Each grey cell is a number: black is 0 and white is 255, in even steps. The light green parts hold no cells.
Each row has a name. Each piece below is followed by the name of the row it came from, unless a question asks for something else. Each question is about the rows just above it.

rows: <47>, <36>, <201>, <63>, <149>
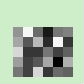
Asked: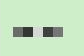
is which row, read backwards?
<149>
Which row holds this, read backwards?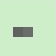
<149>
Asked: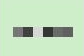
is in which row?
<149>

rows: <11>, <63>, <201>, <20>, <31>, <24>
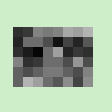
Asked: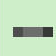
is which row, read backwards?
<20>
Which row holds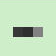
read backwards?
<20>
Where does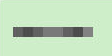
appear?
<31>
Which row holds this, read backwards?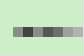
<24>
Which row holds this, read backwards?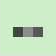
<24>
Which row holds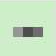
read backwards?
<20>
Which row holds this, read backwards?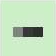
<11>

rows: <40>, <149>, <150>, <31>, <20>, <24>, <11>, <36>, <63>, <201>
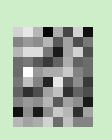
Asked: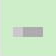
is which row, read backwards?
<20>
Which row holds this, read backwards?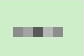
<36>
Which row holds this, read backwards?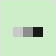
<63>
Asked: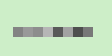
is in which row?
<149>

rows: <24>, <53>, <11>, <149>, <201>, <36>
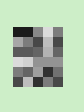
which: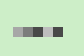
<53>
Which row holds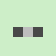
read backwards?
<53>
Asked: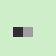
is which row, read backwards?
<201>
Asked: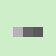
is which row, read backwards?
<11>
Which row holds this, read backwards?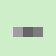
<201>
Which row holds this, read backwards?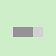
<149>
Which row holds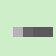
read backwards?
<11>

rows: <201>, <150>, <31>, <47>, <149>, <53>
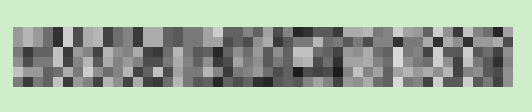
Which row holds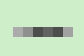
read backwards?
<150>
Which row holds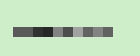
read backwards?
<201>
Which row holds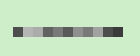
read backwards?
<47>
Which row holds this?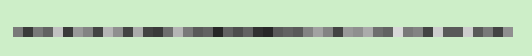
<53>
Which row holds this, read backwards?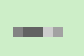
<201>
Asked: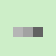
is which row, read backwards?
<149>
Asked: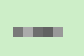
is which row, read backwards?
<149>

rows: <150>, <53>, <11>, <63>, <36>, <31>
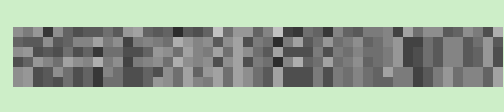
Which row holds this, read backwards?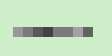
<36>
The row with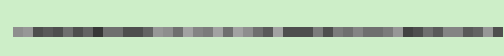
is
<11>

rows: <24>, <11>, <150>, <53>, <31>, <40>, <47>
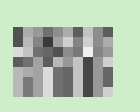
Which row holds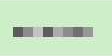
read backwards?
<24>
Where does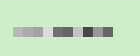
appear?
<31>
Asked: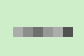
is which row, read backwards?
<24>

